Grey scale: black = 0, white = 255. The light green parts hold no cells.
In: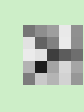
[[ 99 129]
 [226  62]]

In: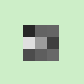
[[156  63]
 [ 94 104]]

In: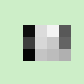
[[215 200]
 [196 188]]

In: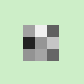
[[149 197]
 [165 102]]

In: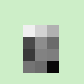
[[141 107]
 [130 126]]

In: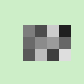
[[139 155]
 [188  63]]

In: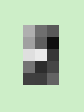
[[ 95  15]
 [234  55]]
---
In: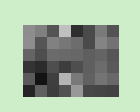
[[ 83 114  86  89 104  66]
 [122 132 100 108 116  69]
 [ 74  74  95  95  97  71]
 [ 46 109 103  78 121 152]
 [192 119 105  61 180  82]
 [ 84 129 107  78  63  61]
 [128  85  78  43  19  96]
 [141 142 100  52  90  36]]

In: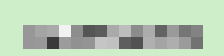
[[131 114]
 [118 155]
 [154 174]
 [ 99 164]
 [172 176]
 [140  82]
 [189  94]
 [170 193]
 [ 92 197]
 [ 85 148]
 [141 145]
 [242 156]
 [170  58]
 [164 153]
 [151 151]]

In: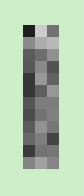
[[114 184 144  83  98 151 124 128 119  69 118 133]
 [204 172 109 137 152  94 124 114 146 127 115 161]
 [ 31 138  91  88  55  55  85  76  91 104  59 132]]

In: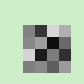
[[176 105  48 155]
 [215  15 125  95]
 [ 54 158  28 137]
 [130 136 212 127]]

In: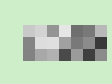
[[184  56 139]
 [121 139  63]
 [111 121 155]
 [230 161  74]
 [148 223 177]
 [211 221 168]
 [201 132 130]]

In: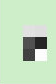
[[222  37 252]
 [225  80  65]]

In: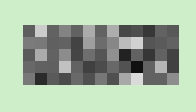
[[ 88  98  66  65 141]
 [ 98  90  98 182  98]
 [ 55  85  54  98  98]
 [ 79 210  98  16 218]
 [ 71 187  34  82 168]
 [173 135 144 104  80]
 [ 98 108  85  76 119]
 [171 159 110  64  80]
 [ 98  67  69  98 105]
 [131  98 140 193  75]
 [ 98  96  98  96  90]
 [204 121 171  97  43]
 [ 94 123  90 104 120]]
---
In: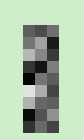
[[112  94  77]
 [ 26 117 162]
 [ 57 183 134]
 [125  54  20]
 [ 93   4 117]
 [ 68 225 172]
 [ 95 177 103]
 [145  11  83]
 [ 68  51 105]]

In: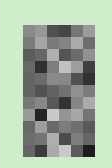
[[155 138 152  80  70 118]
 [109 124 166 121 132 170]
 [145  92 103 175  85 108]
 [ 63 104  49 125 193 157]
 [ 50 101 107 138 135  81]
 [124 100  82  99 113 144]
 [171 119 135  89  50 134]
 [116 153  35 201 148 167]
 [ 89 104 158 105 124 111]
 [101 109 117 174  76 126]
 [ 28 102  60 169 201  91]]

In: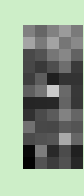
[[122 128 102 129 155]
 [137 164 122 163 118]
 [ 98  73  83 118 135]
 [ 58  71  57  78 110]
 [ 51  62  93  31  51]
 [ 56  95 117 202 105]
 [ 55  37  38  39 100]
 [101  49  75  91 130]
 [ 84 113  72  71  91]
 [102  75  82  86 170]
 [ 32   9 125  41  75]
 [ 39   3  83  60  81]]

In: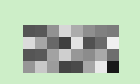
[[123  84  88 146 215 172 143 128]
 [240 219 166 104  63 226  81 106]
 [110  85  89 162 207 151 140 169]
 [ 24 150 200 156  68  74 167 233]]

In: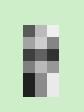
[[239  89 187]
 [133 163 205]
 [ 50  63  97]
 [151 128 185]
 [234  33 139]
 [234  33 139]]

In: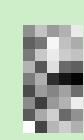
[[234 143 195 154 177]
 [172  97 118 246 192]
 [194 122 200 234 204]
 [ 95 179  87 223 105]
 [  5 125 175  47  21]
 [109  75 155 133 162]
 [237 139  62 153 178]
 [145  91 169 207 106]
 [176 252  69 182 205]]

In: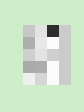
[[203 199 226  45]
 [203 174 232 251]
 [203 207 227 207]
 [203 171 173 251]
 [203 239 214 251]]

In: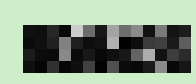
[[ 28  16  14  39   9 204 108  24 163 109 138  18 122  20]
 [ 93  11  15  32 129  30  13  17 176   2  13  59  64  25]
 [ 43  27  12  10 137  10  24   8  16  24 100 173  18  61]
 [ 22  15   5  49   6  15  65   3  80  11   9  26 138   8]]
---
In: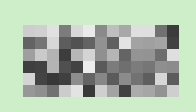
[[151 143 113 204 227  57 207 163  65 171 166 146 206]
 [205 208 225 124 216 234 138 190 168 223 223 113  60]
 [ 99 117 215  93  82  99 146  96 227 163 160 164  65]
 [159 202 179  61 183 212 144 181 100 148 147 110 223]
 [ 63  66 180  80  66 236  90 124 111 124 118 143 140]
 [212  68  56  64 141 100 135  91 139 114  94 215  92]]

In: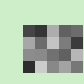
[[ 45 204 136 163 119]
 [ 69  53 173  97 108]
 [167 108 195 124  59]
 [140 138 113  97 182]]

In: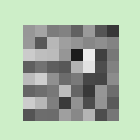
[[ 84 109 108 159 136 180  77 118]
 [151 164 124 130  97 154  85  55]
 [152  88 183 159 148 135 143 131]
 [203 190 187 150  27 235  64 119]
 [ 95 114  94  87 179 226  77 129]
 [187 206 144 108 122  71  69 140]
 [101 110 120 189 101  56 150 109]
 [204 183 127  58 146  76 148  90]]

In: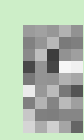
[[213 172 207 165 101]
 [155 161 151 178 146]
 [129 149 184 122 127]
 [138 190  61 146 159]
 [ 72 148  70 246 240]
 [120 148 146 178 167]
 [235 152 187 120  84]
 [127 179 132 186 159]
 [199 128 126 134 134]]

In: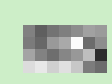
[[220 232 208 224 199 124 108]
 [129  95 115 127 141 161 154]
 [123 103 153 169 252 108 141]
 [164 130 110 134 152 190  45]]

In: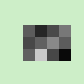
[[ 96 201  71   9]
 [ 92  38  74 120]
 [ 72  97 137  92]]

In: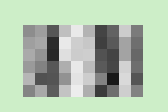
[[132 169  92 195 237 174  59 110 206 130]
 [141 158  86 191 233 179  68  98 204 123]
 [159 167  43 233 206 199  63  89 163 111]
 [170 147  40 223 204 206  82  68 163 103]
 [154 130  87 174 232 187  90  71 210 110]
 [182  81  84 146 227 205 131  25 217  85]]
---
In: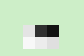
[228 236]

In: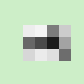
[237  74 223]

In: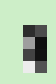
[45 15]

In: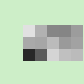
[225 166 213]

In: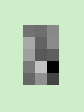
[114  99  94]

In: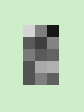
[213  63 100]
